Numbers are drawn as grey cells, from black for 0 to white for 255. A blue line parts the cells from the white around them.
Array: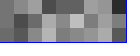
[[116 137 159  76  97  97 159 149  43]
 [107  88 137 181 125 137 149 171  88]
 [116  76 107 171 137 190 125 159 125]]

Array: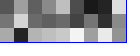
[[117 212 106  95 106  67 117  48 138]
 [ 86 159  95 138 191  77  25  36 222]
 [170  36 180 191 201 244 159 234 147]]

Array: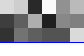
[[218 206  41 250 145 186]
 [ 50 115  95  83  83 218]
 [ 62  95 174  31 136 127]]

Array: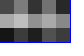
[[169 190 145 169 136]
 [ 72 124  51 114  40]
 [ 21  60  30  81  60]]

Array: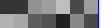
[[178 169  94  83  34 136  74]
 [ 53  53 146 157 190  74 157]]

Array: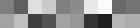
[[162 191  62  84 162 151  52  30 181 172]
 [127  95 222 201 127 139 231 250 105 115]]

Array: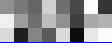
[[240 157 111 189 145  62 169 178]
 [145 121 102 208 111  72 251  53]
 [218  31 133  90 218  12 230 251]]
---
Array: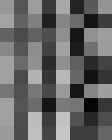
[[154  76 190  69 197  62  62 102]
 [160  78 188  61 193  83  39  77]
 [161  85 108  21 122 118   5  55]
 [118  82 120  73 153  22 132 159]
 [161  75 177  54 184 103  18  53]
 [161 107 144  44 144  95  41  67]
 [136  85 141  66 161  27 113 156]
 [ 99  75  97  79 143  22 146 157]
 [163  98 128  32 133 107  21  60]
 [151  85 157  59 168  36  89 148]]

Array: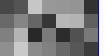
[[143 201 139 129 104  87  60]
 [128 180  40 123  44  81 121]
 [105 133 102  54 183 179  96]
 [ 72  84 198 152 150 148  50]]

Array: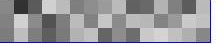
[[124 190 126  94 122 178 192 101 141 109 201 211 192 175 135]
 [129 209 139  82 125 187 130 198 139 187 183 131 153 201 193]
 [136  50  91 208 187 126 141 154 186  97 105 179 128  92 186]]

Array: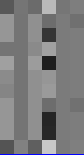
[[ 84 129  95 200 122 127]
 [150 116 144  39 123 125]
 [150 116 144  37 123 125]
 [150 116 144 109 123 113]
 [133 116 144 154 123 125]
 [139 116 144 150 123 125]
 [160 116 156  30 123 125]
 [116 116 138 161 123 125]
 [150 116 144  53 123 125]
 [150 116 144 109 123 112]
 [ 88 117 107 186 118 126]]

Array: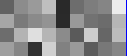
[[159 134  49 208 129 154  92 120 134]
 [109 179 223 181 139  90 205 102 188]
 [166 122 138 147  42 153 114 108 182]
 [ 98 140 154 191  41 109 125 133 236]]

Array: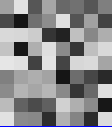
[[226 139 136  45 177 132  44 220]
 [187  98  75  96 209 175 139  23]
 [139 180 166 182 137  53 105 222]
 [128 163 174 163  21 109  71  41]
 [230 225  65 227  68 215 218 165]
 [195  23 175 223 139  53 191 217]
 [217 215 204  53  34 192 135 174]
 [ 73  21 112 141 224  84 161  66]
 [161 226  86 166 104 113  86 127]]

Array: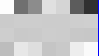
[[189 231 222 197 201 237 250]
 [206 201 202 205 204 200 199]
 [203 205 205 204 204 206 207]
 [253 112 140 224 213  92  48]]
